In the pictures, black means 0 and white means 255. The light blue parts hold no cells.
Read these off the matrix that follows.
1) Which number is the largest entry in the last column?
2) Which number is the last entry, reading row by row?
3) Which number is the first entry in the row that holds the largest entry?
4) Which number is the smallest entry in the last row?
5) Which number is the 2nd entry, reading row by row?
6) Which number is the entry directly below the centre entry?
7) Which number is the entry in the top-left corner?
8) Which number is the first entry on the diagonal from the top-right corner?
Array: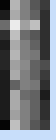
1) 78
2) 59
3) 108
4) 5
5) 181
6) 128
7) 5
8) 59
